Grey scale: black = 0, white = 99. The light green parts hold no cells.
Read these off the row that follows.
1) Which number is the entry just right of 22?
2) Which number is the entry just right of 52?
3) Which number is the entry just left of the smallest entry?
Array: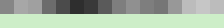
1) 35
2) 65
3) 29

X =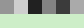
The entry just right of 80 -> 13
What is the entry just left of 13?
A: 80
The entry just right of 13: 51

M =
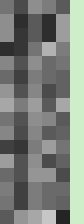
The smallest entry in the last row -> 14
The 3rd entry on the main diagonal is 35
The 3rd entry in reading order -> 55
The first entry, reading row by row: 45
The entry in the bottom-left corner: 35
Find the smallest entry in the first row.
29
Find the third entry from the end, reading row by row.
65
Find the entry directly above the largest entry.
41
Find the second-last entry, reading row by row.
77
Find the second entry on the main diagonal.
18
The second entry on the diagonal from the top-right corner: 18
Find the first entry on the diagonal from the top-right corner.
35
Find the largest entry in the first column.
65

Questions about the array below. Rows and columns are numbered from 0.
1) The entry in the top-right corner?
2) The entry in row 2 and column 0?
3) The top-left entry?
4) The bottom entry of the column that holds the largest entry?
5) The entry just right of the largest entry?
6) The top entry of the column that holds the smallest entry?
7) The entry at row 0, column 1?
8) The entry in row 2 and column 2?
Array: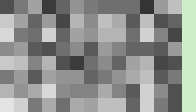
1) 74
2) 84
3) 31
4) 88
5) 81
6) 20
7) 47
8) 43

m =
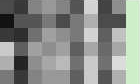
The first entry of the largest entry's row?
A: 68
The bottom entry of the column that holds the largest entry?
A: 68
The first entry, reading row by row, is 29
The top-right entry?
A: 55
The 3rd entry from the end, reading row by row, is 78
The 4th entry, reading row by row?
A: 59
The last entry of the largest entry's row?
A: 85
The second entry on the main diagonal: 33
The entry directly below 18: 37
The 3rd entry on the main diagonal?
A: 44
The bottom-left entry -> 47
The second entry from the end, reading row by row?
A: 33
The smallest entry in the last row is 22
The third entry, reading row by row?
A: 51
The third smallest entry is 18

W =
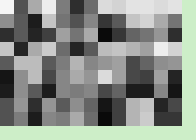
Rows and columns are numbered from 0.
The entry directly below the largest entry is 55
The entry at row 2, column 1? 35
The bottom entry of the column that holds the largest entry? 32
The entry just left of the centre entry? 70
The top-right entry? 88
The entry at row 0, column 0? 95
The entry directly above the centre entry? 35
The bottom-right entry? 21
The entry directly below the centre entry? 58
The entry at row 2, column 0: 18
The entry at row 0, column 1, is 32
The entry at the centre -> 52
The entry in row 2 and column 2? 14
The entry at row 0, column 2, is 66

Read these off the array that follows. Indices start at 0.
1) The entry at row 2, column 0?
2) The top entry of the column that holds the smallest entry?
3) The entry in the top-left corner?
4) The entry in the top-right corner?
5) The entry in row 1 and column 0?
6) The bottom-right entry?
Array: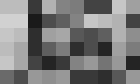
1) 77
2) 22
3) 73
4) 62
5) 81
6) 59

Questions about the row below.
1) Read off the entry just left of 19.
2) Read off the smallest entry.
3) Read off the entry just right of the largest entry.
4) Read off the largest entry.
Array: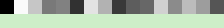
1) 50
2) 0
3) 77
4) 97

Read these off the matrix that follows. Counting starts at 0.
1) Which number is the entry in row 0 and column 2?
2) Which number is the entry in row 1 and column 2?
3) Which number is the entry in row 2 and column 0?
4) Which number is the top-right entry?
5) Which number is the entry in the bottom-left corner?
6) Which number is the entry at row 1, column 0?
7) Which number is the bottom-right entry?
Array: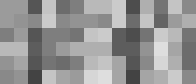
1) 33
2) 53
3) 49
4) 53
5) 53
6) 60
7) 53

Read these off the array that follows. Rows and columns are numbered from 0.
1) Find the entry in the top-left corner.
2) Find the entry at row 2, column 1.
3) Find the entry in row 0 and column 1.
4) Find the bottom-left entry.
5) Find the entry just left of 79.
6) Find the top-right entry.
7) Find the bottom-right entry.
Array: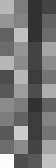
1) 71
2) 75
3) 48
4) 98
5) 34
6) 26
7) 75

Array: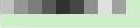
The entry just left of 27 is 19
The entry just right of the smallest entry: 27

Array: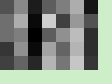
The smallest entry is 0
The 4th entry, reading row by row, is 36
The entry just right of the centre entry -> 56
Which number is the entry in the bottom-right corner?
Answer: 21
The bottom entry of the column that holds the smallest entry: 15
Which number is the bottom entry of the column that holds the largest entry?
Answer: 70
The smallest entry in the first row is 8
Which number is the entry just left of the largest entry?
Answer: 4
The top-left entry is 32
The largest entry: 80

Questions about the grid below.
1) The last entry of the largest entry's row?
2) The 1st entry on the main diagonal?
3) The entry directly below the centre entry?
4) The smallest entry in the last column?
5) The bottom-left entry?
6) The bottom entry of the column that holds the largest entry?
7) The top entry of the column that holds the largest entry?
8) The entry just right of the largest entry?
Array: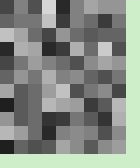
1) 58
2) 27
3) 75
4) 27
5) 12
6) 35
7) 83
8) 16

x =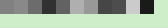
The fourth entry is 19
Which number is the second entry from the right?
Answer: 79
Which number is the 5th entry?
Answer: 38

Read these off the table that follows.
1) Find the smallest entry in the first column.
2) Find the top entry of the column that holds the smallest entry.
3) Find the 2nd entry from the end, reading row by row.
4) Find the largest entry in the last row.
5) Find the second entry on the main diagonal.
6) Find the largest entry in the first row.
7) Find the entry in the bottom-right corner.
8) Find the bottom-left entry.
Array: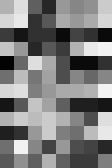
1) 1
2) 69
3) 23
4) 69
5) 90
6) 86
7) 49
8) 34
